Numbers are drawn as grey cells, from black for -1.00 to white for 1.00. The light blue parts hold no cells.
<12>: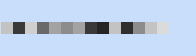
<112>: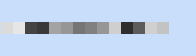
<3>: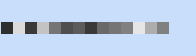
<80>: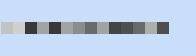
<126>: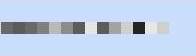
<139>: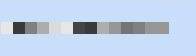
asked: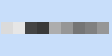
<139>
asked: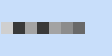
<80>
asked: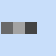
<80>
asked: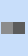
<126>
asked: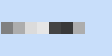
<139>
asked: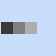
<139>

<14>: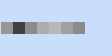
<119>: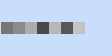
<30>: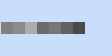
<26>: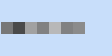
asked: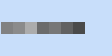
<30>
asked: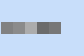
<30>

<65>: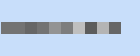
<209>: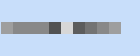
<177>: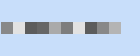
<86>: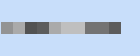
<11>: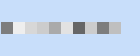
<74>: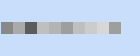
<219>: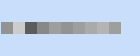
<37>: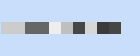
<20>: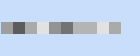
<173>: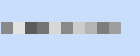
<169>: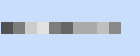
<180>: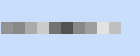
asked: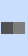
<169>
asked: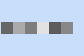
<177>
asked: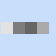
<169>
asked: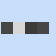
<37>

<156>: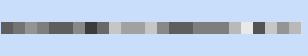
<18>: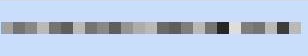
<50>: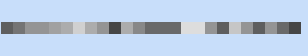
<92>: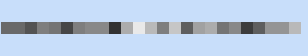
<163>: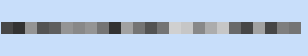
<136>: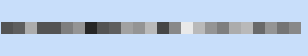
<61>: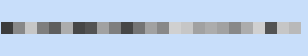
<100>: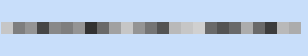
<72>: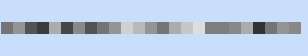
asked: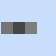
<92>
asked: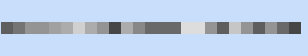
<50>
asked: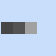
<61>
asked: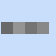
<136>

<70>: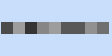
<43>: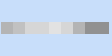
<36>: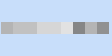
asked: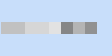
<36>
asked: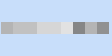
<36>

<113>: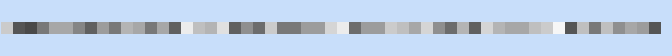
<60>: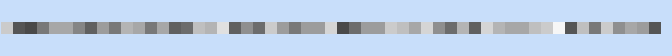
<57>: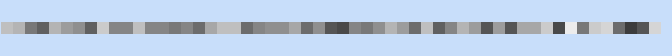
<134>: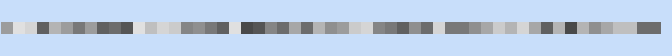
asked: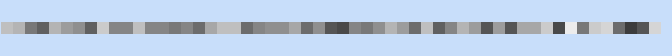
<57>
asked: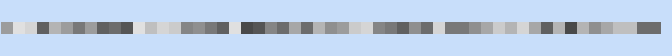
<134>

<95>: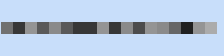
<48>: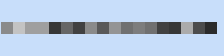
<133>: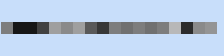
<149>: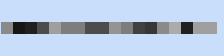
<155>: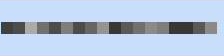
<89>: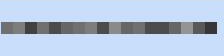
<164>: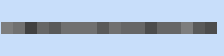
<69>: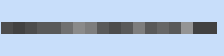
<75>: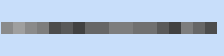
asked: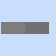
<75>
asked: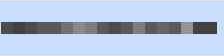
<69>
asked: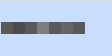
<69>
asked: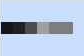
<149>

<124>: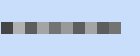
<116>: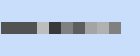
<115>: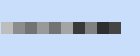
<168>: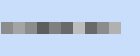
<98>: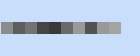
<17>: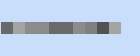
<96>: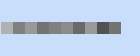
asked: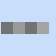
<115>
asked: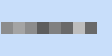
<168>
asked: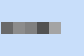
<17>
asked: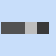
<116>
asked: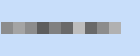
<168>
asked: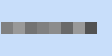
<96>

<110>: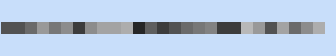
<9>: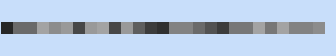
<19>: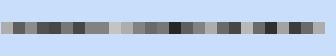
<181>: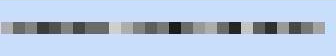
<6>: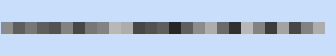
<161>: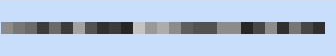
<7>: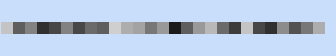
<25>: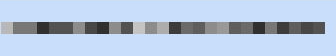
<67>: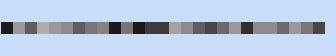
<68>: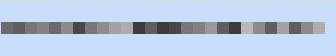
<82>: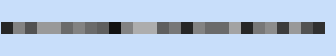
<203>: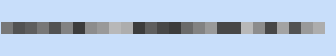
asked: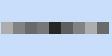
<19>
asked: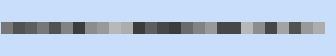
<203>

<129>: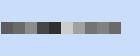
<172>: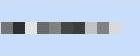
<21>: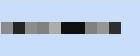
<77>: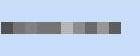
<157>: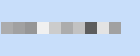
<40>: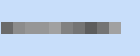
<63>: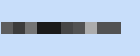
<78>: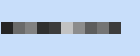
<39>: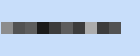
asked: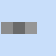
<77>
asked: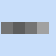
<40>
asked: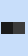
<39>
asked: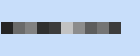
<78>

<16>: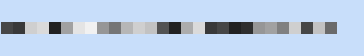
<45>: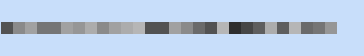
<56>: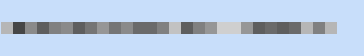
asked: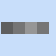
<56>
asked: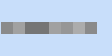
<45>
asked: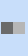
<56>

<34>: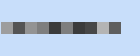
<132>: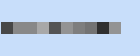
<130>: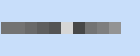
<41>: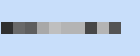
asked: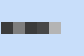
<34>
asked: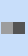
<34>
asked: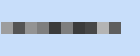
<34>

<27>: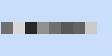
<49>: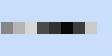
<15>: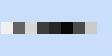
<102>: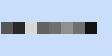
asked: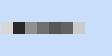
<27>
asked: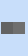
<102>
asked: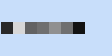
<102>
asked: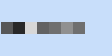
<102>
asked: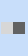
<102>

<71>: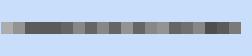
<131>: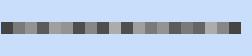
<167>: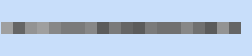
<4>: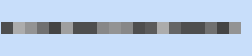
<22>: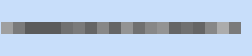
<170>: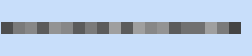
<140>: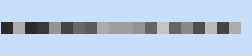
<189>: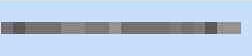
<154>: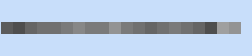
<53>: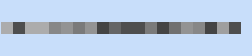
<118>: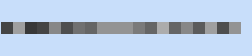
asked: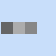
<131>
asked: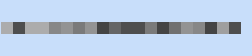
<53>
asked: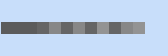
<71>
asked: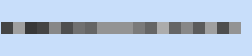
<118>

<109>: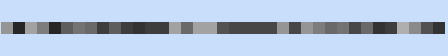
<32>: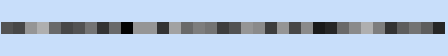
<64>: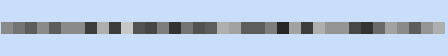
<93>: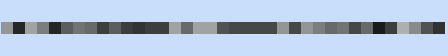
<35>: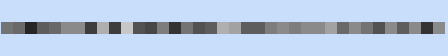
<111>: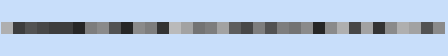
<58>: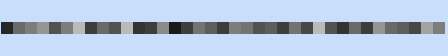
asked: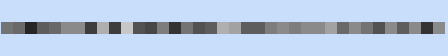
<35>
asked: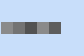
<35>
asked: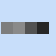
<111>
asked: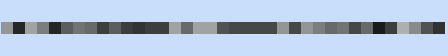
<93>
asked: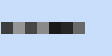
<32>

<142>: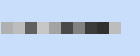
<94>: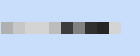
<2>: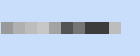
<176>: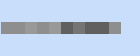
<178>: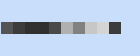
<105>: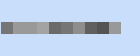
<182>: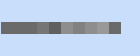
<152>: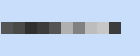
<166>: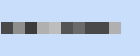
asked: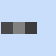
<142>
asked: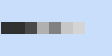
<178>
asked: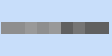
<176>
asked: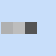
<166>
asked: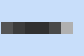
<178>

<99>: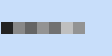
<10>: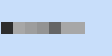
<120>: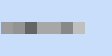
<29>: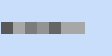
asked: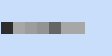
<10>
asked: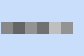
<99>

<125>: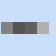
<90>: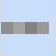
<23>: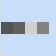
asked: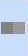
<90>
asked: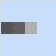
<125>
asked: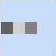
<23>

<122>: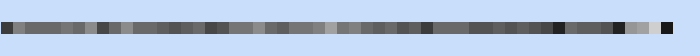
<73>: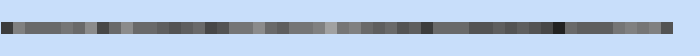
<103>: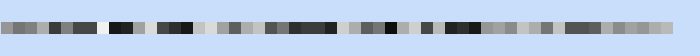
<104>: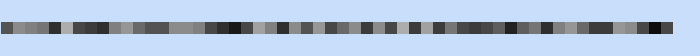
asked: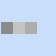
<103>
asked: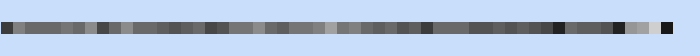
<122>

